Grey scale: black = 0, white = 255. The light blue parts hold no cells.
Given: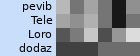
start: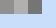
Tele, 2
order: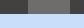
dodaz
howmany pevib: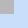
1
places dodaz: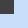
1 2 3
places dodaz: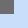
4 5 6
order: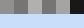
Tele

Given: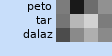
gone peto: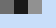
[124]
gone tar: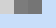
[183]
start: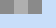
dalaz, 2
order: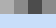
dalaz
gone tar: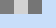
[183]
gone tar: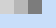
[117]
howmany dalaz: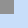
0

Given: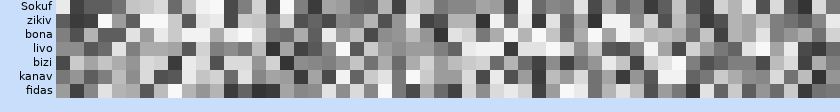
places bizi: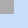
5 24 26 55
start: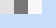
kanav, 24

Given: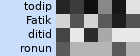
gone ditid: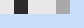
[68]
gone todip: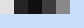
[22]
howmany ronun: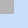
4
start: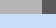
ronun, 2
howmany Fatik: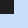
1
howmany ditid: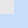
3

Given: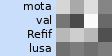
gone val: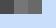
[250]
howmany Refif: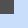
1
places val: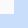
3
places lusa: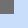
1 3

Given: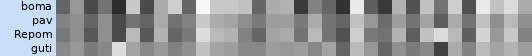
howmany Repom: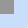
1
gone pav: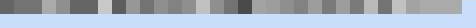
[108]

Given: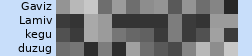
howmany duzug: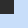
2
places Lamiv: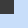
1 10
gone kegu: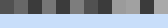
[97]
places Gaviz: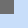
4 6 11
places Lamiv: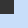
2 5 6 7 8 11

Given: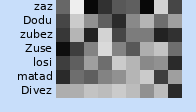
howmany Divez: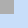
2
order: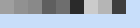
losi
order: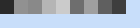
losi
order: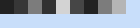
zubez
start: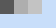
Zuse, 6

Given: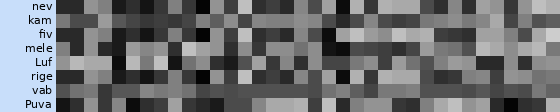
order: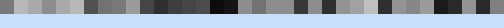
mele
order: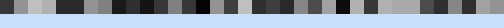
nev

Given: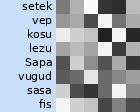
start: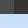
sasa, 2
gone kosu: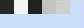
[236]
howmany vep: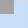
0
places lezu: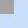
1 3

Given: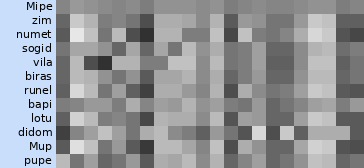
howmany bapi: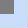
4
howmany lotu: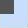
1
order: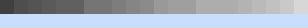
runel
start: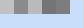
vila, 10
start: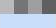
runel, 3
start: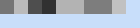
numet, 4
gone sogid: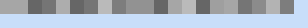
[110]

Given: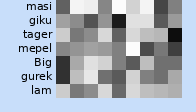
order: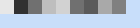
gurek
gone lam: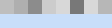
[105]

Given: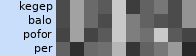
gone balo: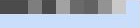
[83]
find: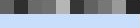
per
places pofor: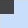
1 3 10

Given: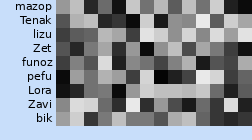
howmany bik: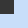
3
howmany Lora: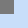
1
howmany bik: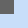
1
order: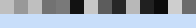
Lora

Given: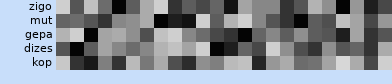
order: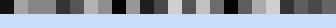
zigo
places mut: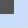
3 16
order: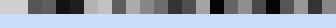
mut
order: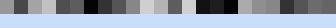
mut
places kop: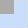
8 17 22
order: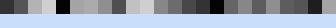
gepa
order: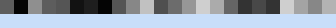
mut

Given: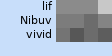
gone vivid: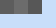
[116]
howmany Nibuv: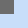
1
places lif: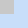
4
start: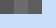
vivid, 2
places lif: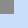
1 2 3
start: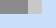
lif, 2
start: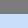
Nibuv, 1

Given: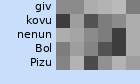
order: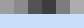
kovu
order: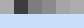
nenun
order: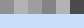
Pizu
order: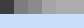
nenun
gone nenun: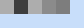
[165]

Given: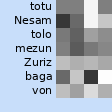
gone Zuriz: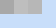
[175]
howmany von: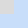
1
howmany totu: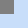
3
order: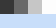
baga
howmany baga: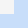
0
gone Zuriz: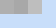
[183]

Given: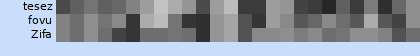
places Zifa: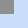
3 17 22 23
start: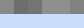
Zifa, 19
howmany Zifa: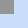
1
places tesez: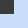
14 15 19 22
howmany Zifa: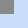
3

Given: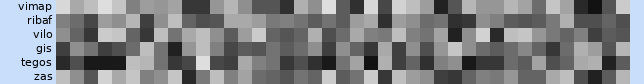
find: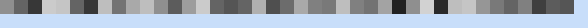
vilo
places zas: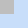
1 12 25 37
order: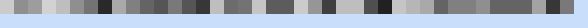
zas

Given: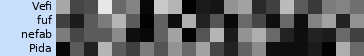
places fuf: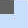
8
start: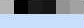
Vefi, 9
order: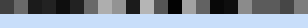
nefab
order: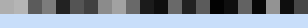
Pida
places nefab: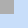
15
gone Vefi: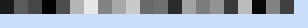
[21]

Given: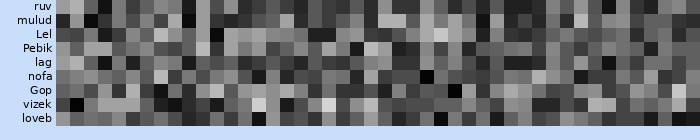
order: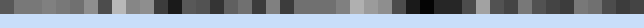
nofa
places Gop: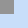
4 14 34 42
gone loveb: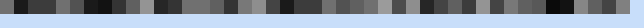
[104]
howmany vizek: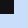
1
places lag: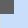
3 7 11 13 28 41 46
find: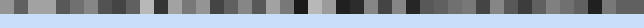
Pebik
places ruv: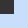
21 25 26 42

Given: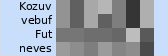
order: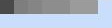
neves
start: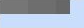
Fut, 1

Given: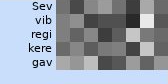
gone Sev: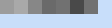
[61]
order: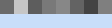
kere
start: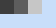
regi, 4

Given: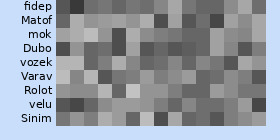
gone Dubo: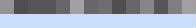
[94]
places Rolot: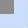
2 3 13
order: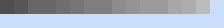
Sinim
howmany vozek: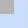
2
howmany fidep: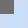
3

